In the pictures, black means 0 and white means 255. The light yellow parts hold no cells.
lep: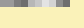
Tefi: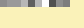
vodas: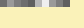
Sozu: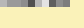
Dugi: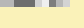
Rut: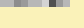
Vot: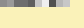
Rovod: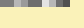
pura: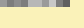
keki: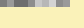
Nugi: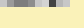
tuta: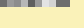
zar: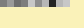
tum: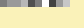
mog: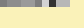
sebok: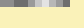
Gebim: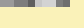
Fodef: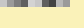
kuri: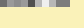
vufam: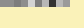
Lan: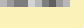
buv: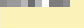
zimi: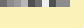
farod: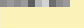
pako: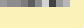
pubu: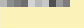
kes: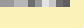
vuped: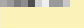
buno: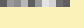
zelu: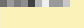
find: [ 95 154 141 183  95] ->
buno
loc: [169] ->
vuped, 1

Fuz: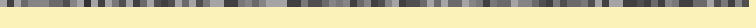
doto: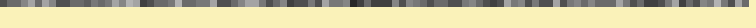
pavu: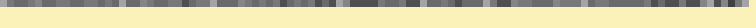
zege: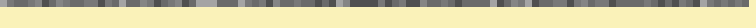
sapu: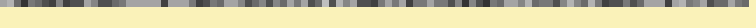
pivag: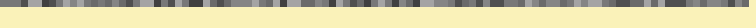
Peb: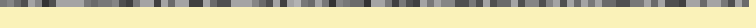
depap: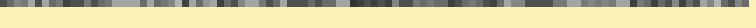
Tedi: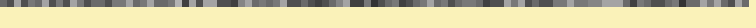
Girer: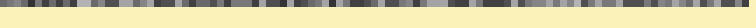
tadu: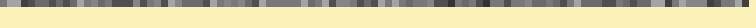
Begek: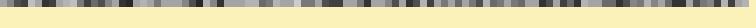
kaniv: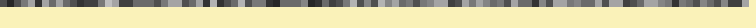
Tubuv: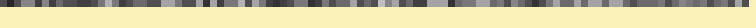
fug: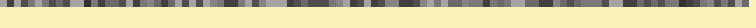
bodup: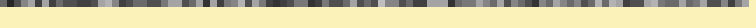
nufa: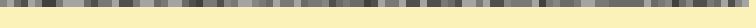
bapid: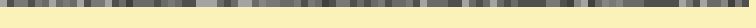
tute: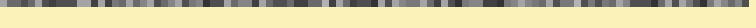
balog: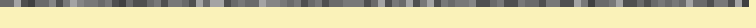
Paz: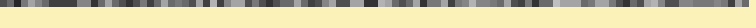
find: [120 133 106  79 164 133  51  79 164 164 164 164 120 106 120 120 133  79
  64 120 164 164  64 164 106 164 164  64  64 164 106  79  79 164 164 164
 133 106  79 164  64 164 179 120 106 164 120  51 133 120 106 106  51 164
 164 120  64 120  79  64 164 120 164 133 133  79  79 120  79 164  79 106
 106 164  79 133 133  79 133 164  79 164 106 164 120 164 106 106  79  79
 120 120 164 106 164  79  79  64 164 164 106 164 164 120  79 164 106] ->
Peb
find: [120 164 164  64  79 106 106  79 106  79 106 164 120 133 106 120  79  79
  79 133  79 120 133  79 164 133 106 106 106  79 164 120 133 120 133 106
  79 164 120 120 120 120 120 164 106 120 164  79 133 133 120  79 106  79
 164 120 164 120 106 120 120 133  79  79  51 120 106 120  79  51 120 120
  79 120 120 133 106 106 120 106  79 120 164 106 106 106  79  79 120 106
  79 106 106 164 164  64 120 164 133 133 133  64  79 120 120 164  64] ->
tadu
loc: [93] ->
doto, 13
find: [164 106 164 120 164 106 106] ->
Peb
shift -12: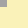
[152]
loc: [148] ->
depap, 30
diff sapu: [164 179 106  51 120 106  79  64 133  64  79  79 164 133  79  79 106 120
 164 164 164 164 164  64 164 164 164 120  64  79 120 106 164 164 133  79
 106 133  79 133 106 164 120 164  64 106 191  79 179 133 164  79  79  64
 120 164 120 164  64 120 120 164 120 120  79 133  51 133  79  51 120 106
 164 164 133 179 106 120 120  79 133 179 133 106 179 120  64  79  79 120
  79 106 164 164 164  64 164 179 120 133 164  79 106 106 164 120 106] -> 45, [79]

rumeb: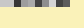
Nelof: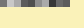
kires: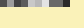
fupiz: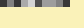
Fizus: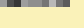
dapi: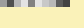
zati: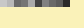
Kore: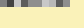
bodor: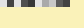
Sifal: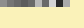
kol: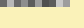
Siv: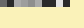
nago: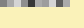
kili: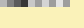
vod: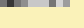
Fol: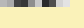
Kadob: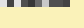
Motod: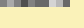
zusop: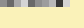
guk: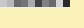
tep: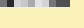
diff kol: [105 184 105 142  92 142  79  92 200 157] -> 6, [157]
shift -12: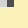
[200  67]
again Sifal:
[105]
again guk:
[105]

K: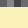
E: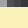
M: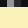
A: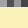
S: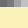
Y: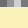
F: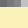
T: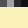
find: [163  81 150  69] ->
A
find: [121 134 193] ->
F
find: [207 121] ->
Y
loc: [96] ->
K, 1

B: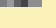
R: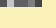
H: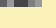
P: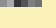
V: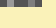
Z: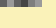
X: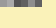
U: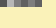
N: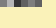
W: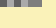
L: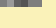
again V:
[84]
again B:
[142]
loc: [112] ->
P, 6
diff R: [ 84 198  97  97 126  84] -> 6, [69]

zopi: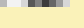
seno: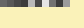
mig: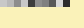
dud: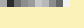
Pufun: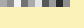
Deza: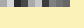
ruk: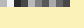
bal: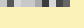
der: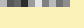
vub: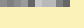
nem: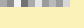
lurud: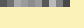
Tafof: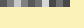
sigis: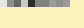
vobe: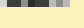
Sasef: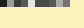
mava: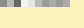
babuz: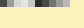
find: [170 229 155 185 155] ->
nem
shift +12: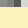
[153 140 100 227]
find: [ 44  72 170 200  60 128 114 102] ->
Deza
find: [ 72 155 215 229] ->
babuz
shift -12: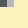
[ 76 173]
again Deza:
[170]
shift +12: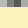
[197 140 100 182]

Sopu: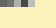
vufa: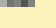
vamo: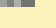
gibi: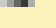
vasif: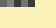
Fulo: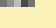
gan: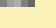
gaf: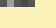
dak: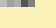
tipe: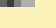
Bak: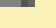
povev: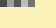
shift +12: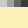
[214 171 113  70]
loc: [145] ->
Fulo, 2
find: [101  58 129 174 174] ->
tipe

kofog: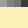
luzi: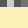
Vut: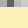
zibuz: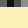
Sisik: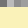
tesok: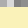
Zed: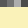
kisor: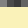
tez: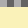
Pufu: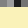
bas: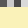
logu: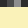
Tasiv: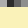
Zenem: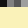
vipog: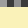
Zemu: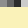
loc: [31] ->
Pufu, 3
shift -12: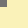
[103]
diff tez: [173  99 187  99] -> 3, [173]
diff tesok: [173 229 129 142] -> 2, [217]
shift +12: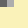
[111 185]

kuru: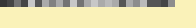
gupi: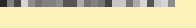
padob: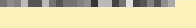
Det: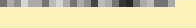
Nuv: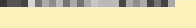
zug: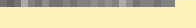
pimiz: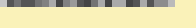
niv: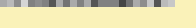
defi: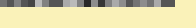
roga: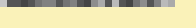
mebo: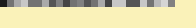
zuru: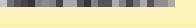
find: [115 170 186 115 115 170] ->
Det
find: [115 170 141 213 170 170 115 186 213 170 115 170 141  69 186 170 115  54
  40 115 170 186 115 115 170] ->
Det
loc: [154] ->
pimiz, 11
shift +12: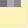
[127 182 153]
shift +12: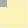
[182]
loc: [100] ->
zug, 2
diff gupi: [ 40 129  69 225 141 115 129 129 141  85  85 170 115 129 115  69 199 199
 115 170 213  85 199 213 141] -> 4, [213]

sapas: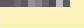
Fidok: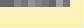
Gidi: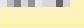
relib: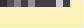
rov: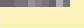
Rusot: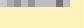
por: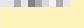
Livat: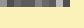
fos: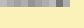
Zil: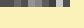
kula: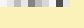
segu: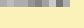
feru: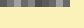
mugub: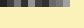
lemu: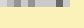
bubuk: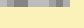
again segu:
[173]
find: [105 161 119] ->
Fidok
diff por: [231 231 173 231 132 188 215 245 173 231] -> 6, [173]
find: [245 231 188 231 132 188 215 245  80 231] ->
kula
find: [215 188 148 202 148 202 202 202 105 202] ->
lemu
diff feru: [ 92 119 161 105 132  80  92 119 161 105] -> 8, [105]
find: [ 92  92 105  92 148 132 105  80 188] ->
sapas

